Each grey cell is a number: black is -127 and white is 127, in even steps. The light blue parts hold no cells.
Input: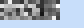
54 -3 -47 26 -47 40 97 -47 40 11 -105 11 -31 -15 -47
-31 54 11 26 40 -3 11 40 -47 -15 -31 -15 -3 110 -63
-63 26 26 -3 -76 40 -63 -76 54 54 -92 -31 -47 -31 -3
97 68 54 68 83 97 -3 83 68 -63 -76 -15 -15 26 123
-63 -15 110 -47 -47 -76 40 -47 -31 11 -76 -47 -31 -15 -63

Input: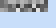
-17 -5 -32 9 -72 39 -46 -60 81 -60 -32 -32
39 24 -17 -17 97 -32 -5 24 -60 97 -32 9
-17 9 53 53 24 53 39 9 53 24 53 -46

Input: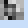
12 57 -109 -55 12 12
41 -82 -39 -55 73 57
28 -68 0 -39 0 0
28 -14 41 -14 89 41
12 -109 73 89 57 57

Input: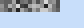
7 -17 -60 21 -92 36 -5 -46 36 -5 74 74 36 -5 -30
-17 -30 -30 36 -76 -17 -5 -46 21 -46 7 87 7 21 -46
21 -30 48 7 87 -60 -76 36 60 48 21 -92 60 -5 -46

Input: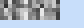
-9 87 18 -9 42 72 72 30 -23 -51 102 -9 4 -23 -35
-9 56 42 -35 18 72 102 4 4 -35 102 18 18 18 -65
30 -77 56 -9 -35 -23 18 -23 42 56 -65 56 18 72 4
-23 -9 72 -51 -9 56 102 4 30 -35 72 42 30 42 -65
4 -51 87 -51 -23 30 102 -23 42 -9 18 56 42 72 -65

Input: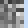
-56 25 -71 -41 -56 -41
1 -14 -14 -29 39 -14
25 -41 1 13 -56 -56
-29 -14 25 -29 39 54
-14 -14 39 -41 99 70
13 1 54 1 39 70
1 -29 70 1 70 86

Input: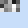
96 1 27 108 -27
-74 27 40 124 13
1 -27 53 -103 -43

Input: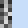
-19 74 -90
-31 47 -76
-19 88 -62
-47 88 -31
-90 59 -19
59 -47 7
-62 -7 88
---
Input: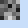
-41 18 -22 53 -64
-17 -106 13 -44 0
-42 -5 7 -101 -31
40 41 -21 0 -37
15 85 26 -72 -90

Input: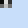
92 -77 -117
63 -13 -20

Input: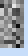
31 -4 62 7 -14 -16
4 -32 101 52 14 -86
-18 62 -46 -62 2 79
-17 46 -44 -52 -5 75
43 4 58 -4 -12 -7
5 21 -58 -8 -8 58
18 77 -28 -115 19 42
39 1 59 0 -13 -9
8 19 -62 -2 -6 53
65 44 14 -76 4 10
-53 -58 -53 43 -50 -6
33 71 -13 -109 8 29

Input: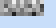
17 28 112 22 84 17 39 107 19 85 43
-33 40 60 13 60 6 -32 59 41 -62 43
72 -7 11 39 -9 41 55 12 46 -39 45
3 2 -96 -3 -7 7 -17 -93 6 34 21

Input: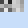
80 -93 79 66 28 -58
18 35 74 72 42 54
104 -28 43 88 51 -17

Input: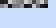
-88 77 26 9 -5 78 43 -56 18 74 -14 -98
49 -104 -9 -4 23 -103 -92 68 -17 -96 -109 7

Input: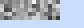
21 -5 19 10 47 1 47 114 1 62 22 73 26 -24 4
-25 -7 30 24 65 9 37 -44 -23 67 27 -50 58 92 62
-58 -41 60 36 32 17 71 37 -13 36 57 -33 12 52 84
51 78 -20 27 39 46 -29 -3 70 29 -18 -21 48 21 13
-43 -8 39 45 33 59 43 84 81 37 37 -70 10 -66 13

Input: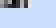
-19 34 -118 -70 46 -57 95 37
-39 -77 -97 -70 52 -70 102 11

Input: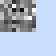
16 29 -76 -34 17 0 -15 73 75
60 -50 117 -9 43 7 -20 -38 -28
-24 51 -105 -23 -113 72 -17 124 -6
-27 37 4 52 8 42 -23 62 59
-13 -11 74 30 31 91 118 -25 65
-60 -29 -76 -55 -26 1 -16 -43 -1
-23 7 37 9 -14 -6 -32 -59 0
-23 -5 -73 51 1 3 -18 52 -12
